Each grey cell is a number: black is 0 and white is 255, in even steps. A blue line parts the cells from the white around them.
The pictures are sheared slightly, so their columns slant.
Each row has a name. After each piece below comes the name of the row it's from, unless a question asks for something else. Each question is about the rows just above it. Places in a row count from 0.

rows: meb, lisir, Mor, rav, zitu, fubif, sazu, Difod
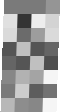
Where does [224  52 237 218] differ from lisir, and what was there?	3, [211]
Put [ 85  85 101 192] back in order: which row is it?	rav
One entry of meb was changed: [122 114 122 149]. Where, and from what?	1, [122]
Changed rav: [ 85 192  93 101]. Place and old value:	2, [85]
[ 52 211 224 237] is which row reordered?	lisir
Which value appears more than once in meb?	[122]
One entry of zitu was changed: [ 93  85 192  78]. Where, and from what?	0, [101]

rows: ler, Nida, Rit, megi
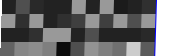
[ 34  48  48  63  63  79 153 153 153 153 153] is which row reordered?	Nida
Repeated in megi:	[127]
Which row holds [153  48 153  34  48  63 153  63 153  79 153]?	Nida
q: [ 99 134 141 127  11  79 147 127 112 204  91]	megi
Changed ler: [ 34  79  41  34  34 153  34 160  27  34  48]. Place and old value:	7, [153]
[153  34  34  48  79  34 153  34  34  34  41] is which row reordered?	Rit
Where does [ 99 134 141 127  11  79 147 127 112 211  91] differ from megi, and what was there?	9, [204]

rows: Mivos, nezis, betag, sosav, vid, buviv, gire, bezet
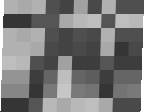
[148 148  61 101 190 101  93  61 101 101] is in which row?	buviv
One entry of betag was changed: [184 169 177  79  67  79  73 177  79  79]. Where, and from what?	0, [177]
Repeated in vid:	[61]

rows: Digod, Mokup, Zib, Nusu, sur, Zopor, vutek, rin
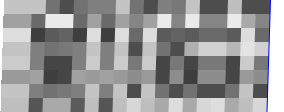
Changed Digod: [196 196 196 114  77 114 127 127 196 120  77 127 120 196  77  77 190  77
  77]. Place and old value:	9, [114]
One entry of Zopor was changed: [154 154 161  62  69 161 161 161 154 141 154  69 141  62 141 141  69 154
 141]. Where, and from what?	6, [154]
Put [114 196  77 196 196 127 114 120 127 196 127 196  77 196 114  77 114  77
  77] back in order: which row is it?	vutek
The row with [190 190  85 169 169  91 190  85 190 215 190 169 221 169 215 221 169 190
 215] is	rin
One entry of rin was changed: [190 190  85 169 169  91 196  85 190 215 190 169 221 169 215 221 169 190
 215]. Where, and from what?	6, [190]

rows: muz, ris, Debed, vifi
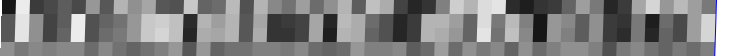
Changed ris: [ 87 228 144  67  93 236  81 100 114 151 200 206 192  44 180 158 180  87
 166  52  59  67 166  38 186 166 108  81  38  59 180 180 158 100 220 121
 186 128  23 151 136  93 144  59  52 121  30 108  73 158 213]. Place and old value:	25, [172]
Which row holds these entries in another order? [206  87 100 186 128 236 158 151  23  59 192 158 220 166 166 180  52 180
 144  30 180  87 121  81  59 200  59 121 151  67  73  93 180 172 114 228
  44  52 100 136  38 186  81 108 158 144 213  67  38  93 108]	ris
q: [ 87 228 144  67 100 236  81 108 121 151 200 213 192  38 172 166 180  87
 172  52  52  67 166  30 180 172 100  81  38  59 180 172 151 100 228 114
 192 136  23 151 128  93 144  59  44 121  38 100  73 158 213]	Debed
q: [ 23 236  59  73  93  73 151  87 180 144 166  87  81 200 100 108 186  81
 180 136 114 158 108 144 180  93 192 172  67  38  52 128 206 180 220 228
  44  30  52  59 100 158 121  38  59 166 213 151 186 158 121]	muz
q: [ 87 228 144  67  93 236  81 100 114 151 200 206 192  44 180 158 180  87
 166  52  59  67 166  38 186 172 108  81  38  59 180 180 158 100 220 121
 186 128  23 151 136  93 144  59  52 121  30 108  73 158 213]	ris

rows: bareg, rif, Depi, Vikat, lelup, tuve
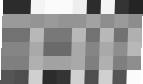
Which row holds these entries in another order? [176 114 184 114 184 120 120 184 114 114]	Depi
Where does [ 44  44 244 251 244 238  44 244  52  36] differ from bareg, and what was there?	4, [251]
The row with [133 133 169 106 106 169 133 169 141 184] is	Vikat
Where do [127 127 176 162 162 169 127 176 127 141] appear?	lelup
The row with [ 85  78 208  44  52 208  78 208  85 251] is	tuve

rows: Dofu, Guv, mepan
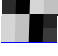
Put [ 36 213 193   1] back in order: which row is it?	Guv
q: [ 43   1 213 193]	Dofu
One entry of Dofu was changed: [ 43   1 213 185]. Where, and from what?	3, [193]
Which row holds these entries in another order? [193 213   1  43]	Dofu
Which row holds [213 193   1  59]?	mepan

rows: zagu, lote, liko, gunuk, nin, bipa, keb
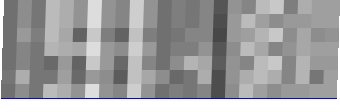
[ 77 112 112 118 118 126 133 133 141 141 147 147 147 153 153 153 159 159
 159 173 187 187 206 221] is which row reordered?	lote
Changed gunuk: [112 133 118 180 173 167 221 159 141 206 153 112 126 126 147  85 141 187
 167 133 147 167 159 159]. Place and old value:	7, [153]

